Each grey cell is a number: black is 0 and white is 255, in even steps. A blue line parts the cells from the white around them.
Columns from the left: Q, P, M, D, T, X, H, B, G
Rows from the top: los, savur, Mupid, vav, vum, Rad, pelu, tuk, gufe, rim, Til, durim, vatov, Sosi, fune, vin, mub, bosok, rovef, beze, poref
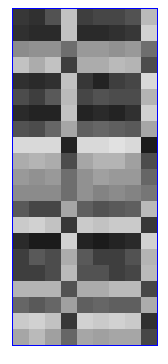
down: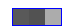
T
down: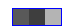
P
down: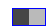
B
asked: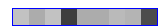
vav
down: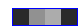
P
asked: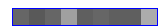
rovef

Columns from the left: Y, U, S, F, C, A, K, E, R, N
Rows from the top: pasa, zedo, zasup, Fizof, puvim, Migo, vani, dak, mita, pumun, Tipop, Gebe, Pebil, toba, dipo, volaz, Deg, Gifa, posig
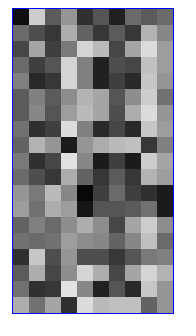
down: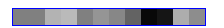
C
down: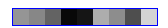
C

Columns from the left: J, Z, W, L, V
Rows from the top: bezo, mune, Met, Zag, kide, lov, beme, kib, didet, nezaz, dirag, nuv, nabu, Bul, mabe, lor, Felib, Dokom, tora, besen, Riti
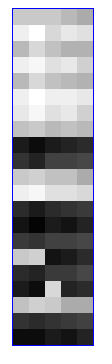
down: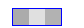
V
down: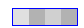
V

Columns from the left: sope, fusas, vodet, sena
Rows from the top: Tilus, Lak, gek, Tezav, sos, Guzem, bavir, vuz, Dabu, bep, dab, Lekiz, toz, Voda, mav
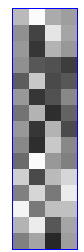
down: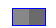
sope
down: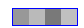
vodet

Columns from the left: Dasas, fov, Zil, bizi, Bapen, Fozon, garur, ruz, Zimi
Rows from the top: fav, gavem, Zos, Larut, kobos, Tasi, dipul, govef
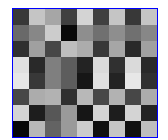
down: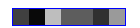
bizi
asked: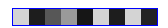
dipul
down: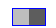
bizi
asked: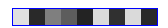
Larut
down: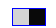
Dasas
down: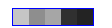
garur

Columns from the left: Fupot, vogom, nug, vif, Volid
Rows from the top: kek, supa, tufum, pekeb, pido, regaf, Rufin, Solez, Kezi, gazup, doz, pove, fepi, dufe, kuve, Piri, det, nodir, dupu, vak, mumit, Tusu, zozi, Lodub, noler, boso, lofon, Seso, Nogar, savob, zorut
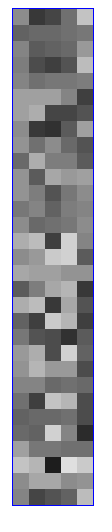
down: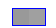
vogom
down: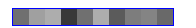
vogom

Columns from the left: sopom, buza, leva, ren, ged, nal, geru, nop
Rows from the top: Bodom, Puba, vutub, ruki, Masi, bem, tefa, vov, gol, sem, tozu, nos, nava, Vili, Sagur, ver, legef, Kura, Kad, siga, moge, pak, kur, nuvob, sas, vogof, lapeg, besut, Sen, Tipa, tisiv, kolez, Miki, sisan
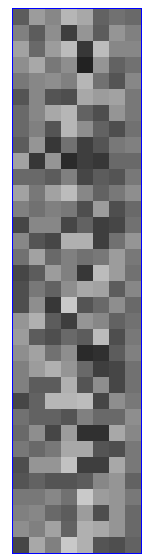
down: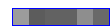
buza
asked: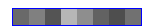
vov
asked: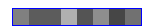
nuvob
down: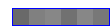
nop
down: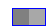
buza
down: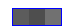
leva

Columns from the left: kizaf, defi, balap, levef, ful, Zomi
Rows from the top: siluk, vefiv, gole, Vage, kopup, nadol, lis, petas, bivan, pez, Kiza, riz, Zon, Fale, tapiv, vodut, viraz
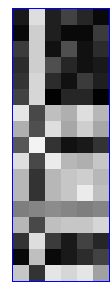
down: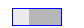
balap
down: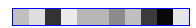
balap
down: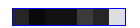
ful
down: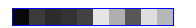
kizaf
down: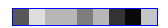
kizaf
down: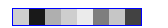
ful

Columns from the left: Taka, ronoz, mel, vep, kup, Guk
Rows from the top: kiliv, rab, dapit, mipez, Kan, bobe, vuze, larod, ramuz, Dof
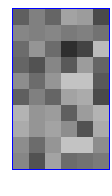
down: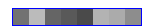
Guk
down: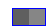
Taka
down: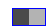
Guk
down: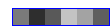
vep
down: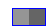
mel
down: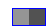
ronoz
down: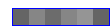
mel

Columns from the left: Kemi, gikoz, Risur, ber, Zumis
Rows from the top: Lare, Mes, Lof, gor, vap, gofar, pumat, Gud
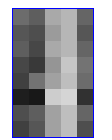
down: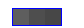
gikoz
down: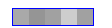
Risur
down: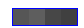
Kemi

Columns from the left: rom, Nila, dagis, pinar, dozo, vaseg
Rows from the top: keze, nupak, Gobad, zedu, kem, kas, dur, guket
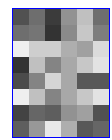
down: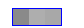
pinar
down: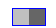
Nila
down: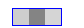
dagis

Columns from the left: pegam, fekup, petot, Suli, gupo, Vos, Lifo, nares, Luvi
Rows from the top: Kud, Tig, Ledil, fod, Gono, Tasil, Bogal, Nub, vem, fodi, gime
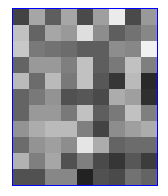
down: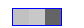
pegam
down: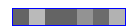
pegam

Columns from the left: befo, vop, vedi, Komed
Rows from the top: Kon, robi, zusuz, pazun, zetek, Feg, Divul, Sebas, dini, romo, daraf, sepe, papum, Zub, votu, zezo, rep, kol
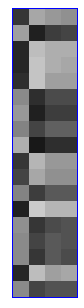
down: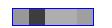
vedi
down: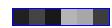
vop
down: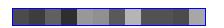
Komed
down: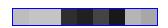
vop
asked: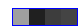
robi

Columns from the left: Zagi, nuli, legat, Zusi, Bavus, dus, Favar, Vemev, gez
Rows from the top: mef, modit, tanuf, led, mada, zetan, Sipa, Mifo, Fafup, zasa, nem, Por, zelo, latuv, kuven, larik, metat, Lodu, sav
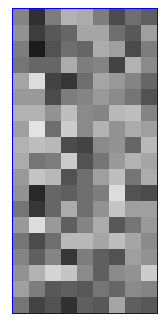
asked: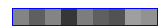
larik
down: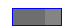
Bavus
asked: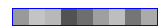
nem
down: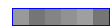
Zagi
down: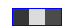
nuli

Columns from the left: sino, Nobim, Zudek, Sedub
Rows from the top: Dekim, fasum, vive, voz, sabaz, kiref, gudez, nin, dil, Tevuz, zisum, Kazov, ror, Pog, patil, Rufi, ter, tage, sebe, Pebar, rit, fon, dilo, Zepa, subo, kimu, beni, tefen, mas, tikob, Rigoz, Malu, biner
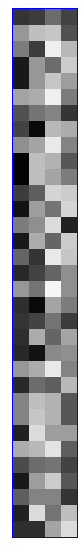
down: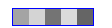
Zudek
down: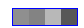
Sedub
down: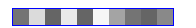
Zudek

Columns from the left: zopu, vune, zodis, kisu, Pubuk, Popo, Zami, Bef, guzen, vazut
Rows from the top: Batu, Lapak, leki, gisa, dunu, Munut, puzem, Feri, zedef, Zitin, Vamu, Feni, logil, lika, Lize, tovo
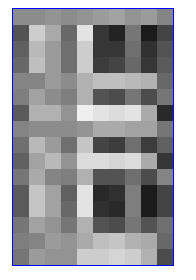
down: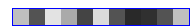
Popo
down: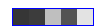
Popo
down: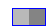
zodis
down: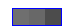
vazut
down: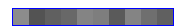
zopu

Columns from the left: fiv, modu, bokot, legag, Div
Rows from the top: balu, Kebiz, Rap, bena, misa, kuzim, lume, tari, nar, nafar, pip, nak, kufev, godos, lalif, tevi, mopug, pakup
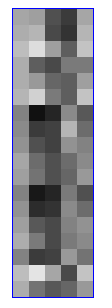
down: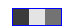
modu
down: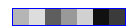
modu

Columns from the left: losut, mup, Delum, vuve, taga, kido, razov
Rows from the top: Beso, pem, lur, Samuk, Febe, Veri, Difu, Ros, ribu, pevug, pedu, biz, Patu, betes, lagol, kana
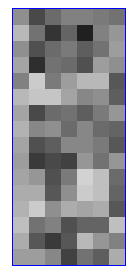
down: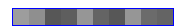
razov
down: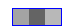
taga

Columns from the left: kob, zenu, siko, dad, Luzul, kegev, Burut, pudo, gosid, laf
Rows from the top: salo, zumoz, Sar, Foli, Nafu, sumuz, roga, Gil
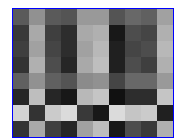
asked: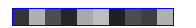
Foli
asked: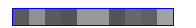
salo
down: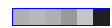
laf
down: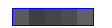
siko
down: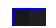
Burut
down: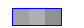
zenu
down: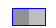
zenu

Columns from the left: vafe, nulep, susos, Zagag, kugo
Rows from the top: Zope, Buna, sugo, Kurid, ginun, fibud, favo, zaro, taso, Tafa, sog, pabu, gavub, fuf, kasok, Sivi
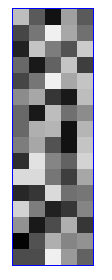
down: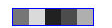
susos
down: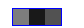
nulep
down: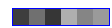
Zagag
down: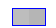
susos

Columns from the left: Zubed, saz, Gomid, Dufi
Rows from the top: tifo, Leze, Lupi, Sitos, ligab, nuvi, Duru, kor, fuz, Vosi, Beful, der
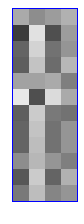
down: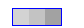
saz
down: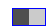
saz
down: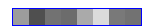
Gomid
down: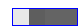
Zubed
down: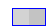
saz

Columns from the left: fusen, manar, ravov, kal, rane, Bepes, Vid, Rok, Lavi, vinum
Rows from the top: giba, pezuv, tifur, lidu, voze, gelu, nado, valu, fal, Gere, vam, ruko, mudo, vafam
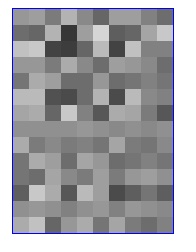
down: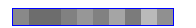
rane
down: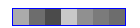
kal

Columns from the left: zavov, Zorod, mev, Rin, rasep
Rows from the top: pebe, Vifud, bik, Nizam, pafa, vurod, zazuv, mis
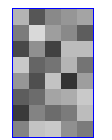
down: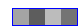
rasep
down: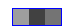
mev
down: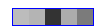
Rin
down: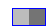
rasep
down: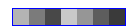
zavov
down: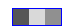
Zorod
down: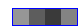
zavov

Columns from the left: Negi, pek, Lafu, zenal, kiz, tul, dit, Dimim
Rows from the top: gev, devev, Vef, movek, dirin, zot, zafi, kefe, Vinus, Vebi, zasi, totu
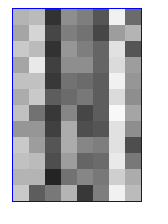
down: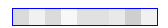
dit
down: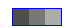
Dimim
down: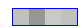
Negi
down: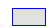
dit
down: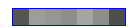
Dimim
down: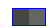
tul
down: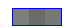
tul

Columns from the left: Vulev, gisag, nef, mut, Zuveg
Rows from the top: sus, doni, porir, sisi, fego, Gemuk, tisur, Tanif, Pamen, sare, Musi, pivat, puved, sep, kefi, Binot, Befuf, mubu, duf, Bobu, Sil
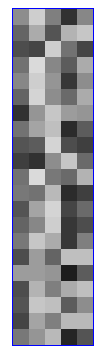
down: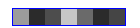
mut
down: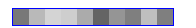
nef
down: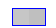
nef
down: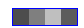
Zuveg
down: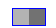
mut
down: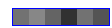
Vulev
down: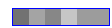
gisag

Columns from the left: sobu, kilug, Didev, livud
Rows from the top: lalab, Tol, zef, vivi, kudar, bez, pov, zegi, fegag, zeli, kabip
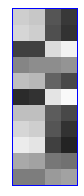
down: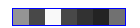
livud
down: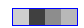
kilug
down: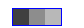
kilug
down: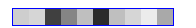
sobu
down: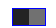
livud
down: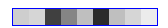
sobu
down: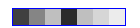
sobu

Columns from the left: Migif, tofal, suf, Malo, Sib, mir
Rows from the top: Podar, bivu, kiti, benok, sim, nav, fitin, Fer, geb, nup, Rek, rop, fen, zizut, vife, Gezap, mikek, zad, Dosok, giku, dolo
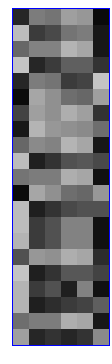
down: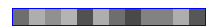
Malo
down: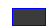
tofal
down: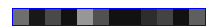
mir
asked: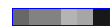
kiti

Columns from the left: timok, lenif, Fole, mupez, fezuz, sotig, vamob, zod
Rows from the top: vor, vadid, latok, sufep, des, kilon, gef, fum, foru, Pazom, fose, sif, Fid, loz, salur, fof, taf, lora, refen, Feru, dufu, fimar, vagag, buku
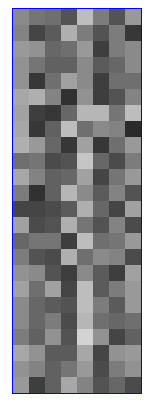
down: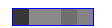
zod
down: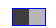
sotig
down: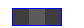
sotig
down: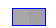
timok
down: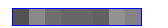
lenif

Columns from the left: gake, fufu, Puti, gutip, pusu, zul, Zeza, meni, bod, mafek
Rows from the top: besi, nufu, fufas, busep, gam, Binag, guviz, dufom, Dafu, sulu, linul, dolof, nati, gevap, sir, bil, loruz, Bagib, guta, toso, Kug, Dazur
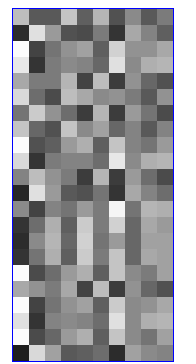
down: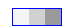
Zeza
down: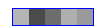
mafek
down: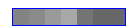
meni
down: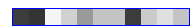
Zeza
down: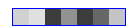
Zeza
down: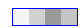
Zeza
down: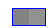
bod

